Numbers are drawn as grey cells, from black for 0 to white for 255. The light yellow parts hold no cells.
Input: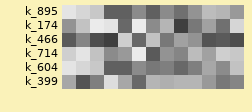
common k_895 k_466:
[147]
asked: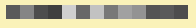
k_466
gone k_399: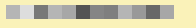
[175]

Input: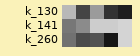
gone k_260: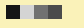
[83]
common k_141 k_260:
[212]

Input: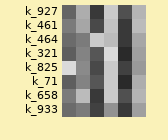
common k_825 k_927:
[202]
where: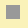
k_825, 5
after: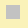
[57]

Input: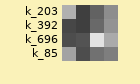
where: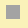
k_85, 0
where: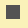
k_696, 1
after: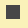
[63]
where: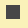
k_392, 0
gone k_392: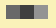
[71]

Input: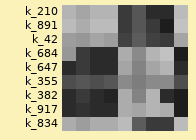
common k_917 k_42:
[165]
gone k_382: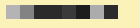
[35]
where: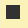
k_917, 1
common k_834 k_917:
[172]

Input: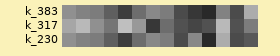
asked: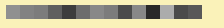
k_230
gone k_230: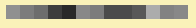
[95]
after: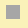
[185]
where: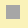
k_317, 0

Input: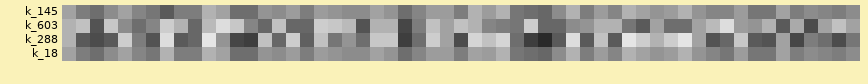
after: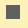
[193]
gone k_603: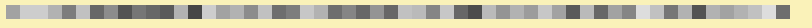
[170]

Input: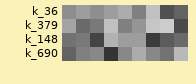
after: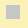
[204]
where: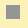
k_379, 5
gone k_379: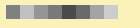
[198]
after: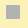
[157]

